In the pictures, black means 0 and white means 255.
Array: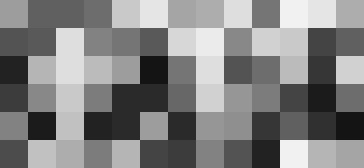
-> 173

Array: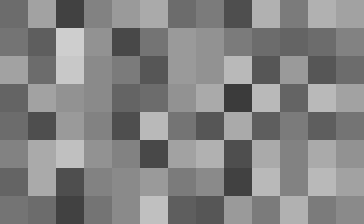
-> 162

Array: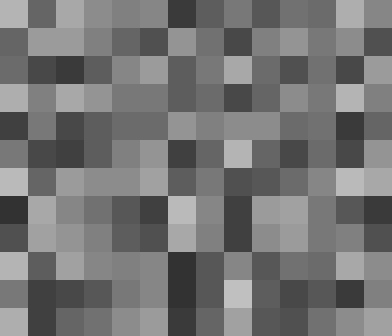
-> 134

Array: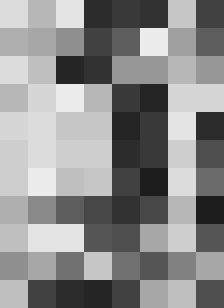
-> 65

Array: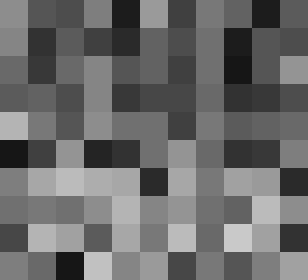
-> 91
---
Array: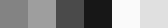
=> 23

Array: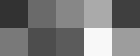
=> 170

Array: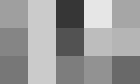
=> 230

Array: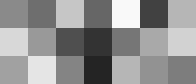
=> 102

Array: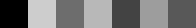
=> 184

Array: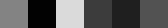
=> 60
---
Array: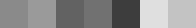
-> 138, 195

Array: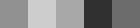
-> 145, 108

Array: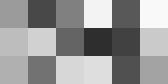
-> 155, 163

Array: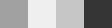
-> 161, 53

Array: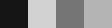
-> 21, 180

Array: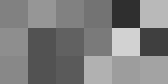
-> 129, 163
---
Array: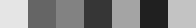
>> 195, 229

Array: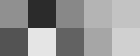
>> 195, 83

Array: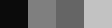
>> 194, 11

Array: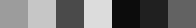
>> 98, 156

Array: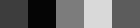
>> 92, 61

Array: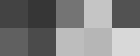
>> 82, 96
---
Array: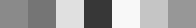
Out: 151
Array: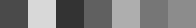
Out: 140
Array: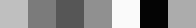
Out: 172
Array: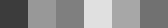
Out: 113
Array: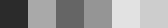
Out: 205
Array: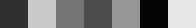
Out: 232
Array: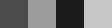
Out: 199
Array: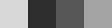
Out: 163
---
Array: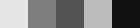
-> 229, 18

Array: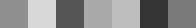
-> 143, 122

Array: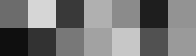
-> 108, 154

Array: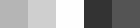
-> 181, 84

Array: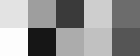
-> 227, 85

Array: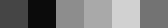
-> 69, 115

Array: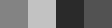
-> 131, 82

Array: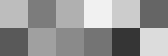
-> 189, 220
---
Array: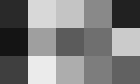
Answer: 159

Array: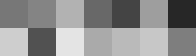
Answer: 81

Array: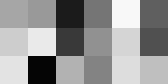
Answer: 234

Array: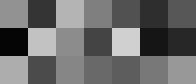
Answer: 194

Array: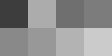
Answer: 152

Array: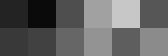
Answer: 65
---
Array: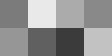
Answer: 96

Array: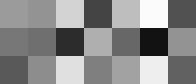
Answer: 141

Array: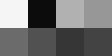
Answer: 81

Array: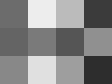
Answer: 224

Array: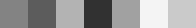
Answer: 92

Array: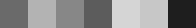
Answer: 179

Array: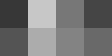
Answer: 172

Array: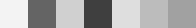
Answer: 100

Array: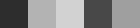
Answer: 179

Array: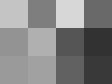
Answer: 161
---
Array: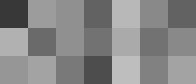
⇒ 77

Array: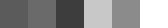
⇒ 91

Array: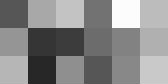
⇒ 53

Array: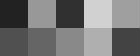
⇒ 48

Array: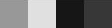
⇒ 55

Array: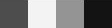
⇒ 77

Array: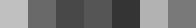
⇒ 72

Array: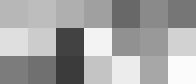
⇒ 66
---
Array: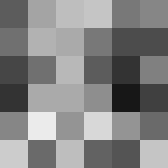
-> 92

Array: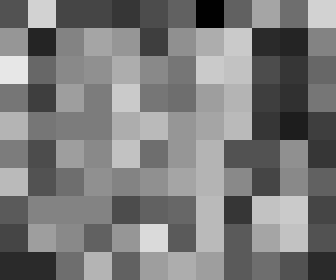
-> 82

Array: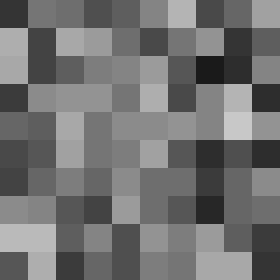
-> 52

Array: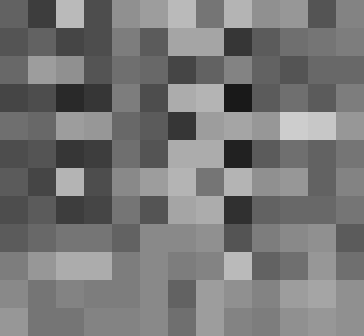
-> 98

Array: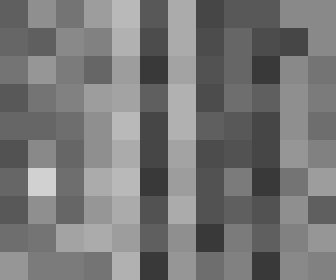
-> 95

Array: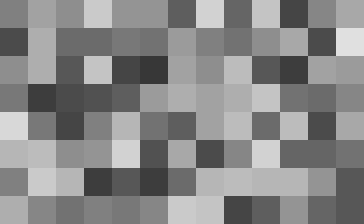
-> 128

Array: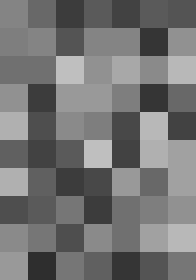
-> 132

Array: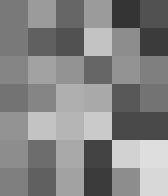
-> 121
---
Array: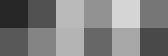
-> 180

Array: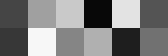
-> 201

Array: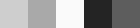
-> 169

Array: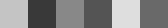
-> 136

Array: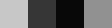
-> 54

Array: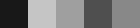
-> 136

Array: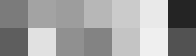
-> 225
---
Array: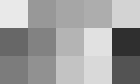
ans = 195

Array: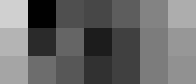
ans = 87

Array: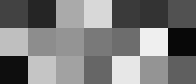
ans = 162

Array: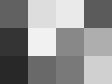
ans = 121

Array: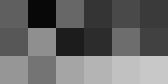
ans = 165

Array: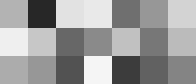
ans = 82

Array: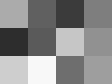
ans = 110

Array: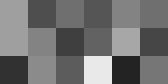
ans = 92

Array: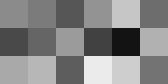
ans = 93
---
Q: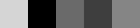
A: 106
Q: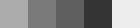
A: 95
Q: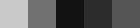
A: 18
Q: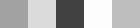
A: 65
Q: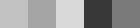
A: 217
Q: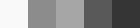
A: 166
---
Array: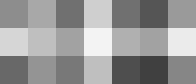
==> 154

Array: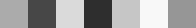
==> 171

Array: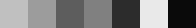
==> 128

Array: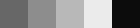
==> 141

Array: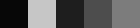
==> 77

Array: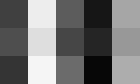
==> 92

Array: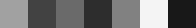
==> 106

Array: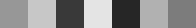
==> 151
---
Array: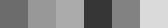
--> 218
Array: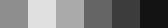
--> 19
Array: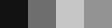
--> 147
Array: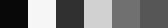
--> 86
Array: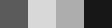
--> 23
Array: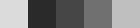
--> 191
